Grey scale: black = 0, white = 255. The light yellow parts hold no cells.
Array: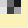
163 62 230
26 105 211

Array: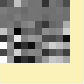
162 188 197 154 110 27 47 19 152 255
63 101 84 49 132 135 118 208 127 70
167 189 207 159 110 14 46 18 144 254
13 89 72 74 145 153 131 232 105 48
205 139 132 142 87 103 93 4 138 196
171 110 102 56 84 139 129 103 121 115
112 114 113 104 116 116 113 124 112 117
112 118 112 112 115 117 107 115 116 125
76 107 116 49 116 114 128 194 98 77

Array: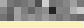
103 115 132 118 134 154 134 150 136 159 93 115
200 178 128 131 35 142 130 102 127 161 100 131
120 159 135 122 115 207 79 132 117 109 119 170

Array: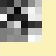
239 251 142 139 144 126
195 198 71 145 129 125
61 47 18 220 160 47
232 238 37 38 19 248
215 245 191 6 138 89
191 144 68 127 35 47

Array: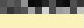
193 73 165 155 79 210 67 162 83 72 52 91
54 80 12 21 81 38 15 10 145 79 93 78

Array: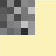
154 44 118 103 127
152 194 133 125 79
123 119 74 137 96
194 121 170 81 88
129 137 60 136 69

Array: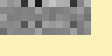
139 124 159 132 131 126 124 161 133 135 131 138 110
148 126 89 147 161 152 160 87 157 86 140 136 139
115 134 124 134 141 120 134 126 129 133 128 126 160
125 155 143 132 125 120 132 155 128 131 127 134 134
175 134 52 171 175 195 173 26 179 51 157 146 165
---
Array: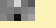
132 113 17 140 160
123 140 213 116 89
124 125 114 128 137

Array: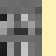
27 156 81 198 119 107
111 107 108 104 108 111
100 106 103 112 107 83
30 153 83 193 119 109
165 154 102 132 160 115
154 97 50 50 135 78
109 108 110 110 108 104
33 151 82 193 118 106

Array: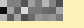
182 93 163 79 107 150 139 149 122
198 128 129 84 159 121 181 131 80
14 162 97 219 120 119 107 100 166

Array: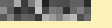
90 131 76 98 92 56 177 155 129 166 185 78 109
103 101 171 60 123 181 32 82 78 77 97 96 43
142 93 40 68 53 198 71 122 115 46 104 128 93

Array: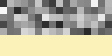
172 114 118 213 202 126 208 186 166 210 95 91 41 150 96 109
55 184 161 148 118 198 93 61 192 92 167 139 135 244 115 184
247 122 43 101 141 167 163 106 60 102 91 183 115 98 134 179
130 119 209 199 122 80 229 192 187 152 179 206 171 163 232 121
73 112 154 167 153 94 47 113 39 138 127 195 162 192 136 62

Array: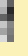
217 115
196 97
174 41
99 62
198 134
163 125

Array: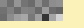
108 140 159 167 120 159 52 164 210
136 110 149 116 107 144 111 141 145
113 129 107 131 128 106 155 108 100
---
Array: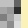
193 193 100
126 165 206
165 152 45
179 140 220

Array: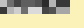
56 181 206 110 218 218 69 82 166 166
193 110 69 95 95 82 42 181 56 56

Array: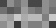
143 171 59 157 127 127 157 59
171 157 201 171 186 186 127 201
71 143 113 143 71 71 143 127
113 87 99 157 127 113 143 113

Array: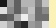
208 168 71 39 155 139 223
23 155 96 180 180 127 193
223 139 96 155 193 111 139
83 96 168 238 180 111 111

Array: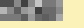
181 137 94 152 167 64 106 106 137
121 121 121 94 152 106 94 106 167
79 79 137 64 137 196 121 121 152

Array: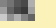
201 145 175 131 100
131 115 86 73 175
159 100 73 57 159
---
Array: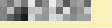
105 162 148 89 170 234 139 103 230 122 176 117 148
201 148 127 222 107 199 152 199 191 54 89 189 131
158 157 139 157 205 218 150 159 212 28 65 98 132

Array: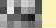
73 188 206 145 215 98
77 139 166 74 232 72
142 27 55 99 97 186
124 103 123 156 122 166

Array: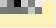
239 128 204 7 117 198
123 198 121 116 117 120

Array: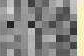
192 125 182 162 99 125 65 153 98 189 133
187 80 104 156 136 96 131 156 115 210 167
137 91 79 136 144 87 156 149 120 165 153
76 147 111 73 121 142 45 150 144 36 137
57 128 116 133 130 74 188 150 153 140 130
138 78 62 179 169 88 177 146 111 167 155
68 117 102 117 132 82 181 144 132 127 116
139 94 92 154 132 111 175 131 99 177 120

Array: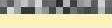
107 208 93 168 149 64 180 46 103 100 214 147 194 164 92 136
93 183 86 69 88 114 50 165 71 149 179 55 57 165 215 81

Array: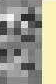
134 135 115 137 140 131
170 96 165 175 175 143
122 48 44 170 242 216
62 85 213 106 188 64
151 120 150 77 125 63
137 69 66 138 152 183
122 128 128 118 117 128
141 119 159 63 131 49
140 128 164 186 140 95
143 59 64 157 178 190
110 115 172 157 162 129
116 120 138 139 139 105

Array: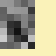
129 97 122 150 152
58 149 151 155 96
102 131 110 88 100
81 130 39 48 138
128 89 18 60 185
189 37 56 112 203
40 183 110 96 103
